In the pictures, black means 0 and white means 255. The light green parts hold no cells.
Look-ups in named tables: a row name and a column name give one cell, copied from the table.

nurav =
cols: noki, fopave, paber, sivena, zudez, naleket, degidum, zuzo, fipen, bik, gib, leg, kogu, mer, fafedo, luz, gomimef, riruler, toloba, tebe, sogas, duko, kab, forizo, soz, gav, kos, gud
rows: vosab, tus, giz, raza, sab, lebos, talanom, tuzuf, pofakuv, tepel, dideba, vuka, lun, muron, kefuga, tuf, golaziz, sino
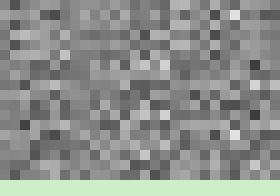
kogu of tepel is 96
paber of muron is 145
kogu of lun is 179
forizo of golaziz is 101
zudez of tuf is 116
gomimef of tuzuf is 171
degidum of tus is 120
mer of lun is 149
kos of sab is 146
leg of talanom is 169
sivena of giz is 142
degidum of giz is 127
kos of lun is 157
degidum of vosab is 124
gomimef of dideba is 100
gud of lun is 185
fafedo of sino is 165
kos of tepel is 93
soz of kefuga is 155

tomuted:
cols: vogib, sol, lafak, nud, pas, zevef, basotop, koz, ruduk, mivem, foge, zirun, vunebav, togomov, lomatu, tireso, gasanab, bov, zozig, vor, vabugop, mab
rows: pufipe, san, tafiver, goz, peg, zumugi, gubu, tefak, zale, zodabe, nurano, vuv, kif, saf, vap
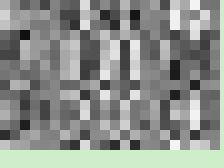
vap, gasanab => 110
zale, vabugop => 139
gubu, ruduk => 63
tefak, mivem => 98
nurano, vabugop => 105
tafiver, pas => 121
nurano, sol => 130
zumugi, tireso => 86
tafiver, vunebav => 194
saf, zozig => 145
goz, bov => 64
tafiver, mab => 135
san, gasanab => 131
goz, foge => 195
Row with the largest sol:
zale

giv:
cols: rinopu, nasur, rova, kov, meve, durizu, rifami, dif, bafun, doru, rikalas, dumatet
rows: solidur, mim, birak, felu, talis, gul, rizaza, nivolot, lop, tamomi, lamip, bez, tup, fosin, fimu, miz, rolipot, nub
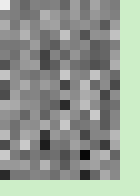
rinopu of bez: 147
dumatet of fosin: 183
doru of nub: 103
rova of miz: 99
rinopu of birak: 173
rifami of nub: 143
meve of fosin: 54
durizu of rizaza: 94
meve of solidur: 125
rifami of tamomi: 157
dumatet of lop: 73
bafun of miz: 7
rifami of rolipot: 91
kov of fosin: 158
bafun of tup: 120
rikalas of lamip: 100
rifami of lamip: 42
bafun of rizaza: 102
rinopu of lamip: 175
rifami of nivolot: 199
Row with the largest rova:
fimu

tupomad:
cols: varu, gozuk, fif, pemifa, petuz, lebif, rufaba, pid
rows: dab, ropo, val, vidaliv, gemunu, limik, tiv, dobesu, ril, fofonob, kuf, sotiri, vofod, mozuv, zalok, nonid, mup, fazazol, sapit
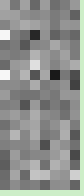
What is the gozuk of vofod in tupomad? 138
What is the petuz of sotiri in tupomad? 140
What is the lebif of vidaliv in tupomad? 98
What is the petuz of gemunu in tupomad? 137
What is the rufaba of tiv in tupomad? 152
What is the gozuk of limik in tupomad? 123
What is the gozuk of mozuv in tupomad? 181
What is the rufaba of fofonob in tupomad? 151
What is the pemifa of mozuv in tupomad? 170
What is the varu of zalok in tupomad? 127
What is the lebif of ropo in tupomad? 123
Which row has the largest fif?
dobesu

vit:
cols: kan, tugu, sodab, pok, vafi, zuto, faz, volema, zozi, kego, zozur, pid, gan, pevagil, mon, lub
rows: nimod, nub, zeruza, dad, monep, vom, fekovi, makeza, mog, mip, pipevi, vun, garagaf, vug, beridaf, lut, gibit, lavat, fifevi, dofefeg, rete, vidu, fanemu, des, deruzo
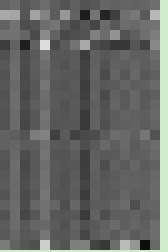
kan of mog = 86
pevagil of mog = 94
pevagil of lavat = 97
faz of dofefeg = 84
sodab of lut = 77
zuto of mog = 86
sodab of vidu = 70
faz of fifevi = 82
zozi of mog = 61
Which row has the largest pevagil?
deruzo

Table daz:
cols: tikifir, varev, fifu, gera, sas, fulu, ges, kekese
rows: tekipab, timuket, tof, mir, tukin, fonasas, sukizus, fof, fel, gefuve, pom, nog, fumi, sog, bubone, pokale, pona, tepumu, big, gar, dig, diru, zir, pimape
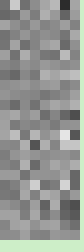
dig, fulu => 172
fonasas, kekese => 131
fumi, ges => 145
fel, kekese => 139
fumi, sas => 138
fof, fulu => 165
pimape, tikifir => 140
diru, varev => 163
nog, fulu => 133
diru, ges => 100
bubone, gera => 84
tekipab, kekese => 165
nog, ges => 102
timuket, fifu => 154
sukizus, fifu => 146
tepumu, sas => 147
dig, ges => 93
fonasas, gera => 141
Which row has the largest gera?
big

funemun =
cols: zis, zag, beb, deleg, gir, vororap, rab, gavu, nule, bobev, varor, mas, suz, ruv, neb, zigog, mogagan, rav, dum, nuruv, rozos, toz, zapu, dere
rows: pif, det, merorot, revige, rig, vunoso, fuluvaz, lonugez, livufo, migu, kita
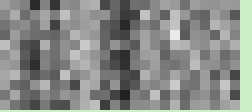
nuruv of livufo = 114
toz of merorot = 181
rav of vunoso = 130
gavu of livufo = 72
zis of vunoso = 143
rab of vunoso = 143
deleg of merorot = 112
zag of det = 171
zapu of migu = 173
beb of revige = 124
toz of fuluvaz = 143
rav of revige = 233
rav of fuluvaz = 115
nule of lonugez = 148
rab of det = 191

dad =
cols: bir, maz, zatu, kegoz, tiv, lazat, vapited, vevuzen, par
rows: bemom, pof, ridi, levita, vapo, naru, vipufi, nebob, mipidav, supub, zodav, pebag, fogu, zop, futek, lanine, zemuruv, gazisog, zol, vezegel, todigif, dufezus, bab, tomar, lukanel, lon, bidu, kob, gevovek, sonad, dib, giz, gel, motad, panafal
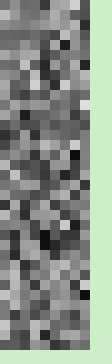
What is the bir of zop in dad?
48
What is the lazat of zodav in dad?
102
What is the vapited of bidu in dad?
184
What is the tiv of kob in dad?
122
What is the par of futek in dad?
128
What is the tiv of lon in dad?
132
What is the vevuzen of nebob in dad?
143
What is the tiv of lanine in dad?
139

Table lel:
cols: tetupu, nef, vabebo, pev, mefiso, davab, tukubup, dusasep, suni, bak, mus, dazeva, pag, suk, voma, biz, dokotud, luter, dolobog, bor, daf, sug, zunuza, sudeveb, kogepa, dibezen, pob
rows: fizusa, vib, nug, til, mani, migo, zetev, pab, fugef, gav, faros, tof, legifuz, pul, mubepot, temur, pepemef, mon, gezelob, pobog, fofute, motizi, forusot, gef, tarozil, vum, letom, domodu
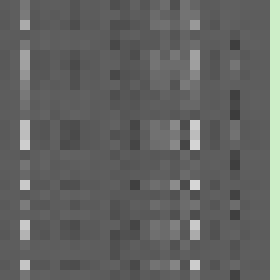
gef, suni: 89
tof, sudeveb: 60
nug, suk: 86
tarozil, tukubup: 95
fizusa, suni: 93
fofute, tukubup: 93
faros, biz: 95
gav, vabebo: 120
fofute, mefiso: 87
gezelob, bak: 90
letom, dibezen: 91
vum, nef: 92
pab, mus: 96
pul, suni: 89

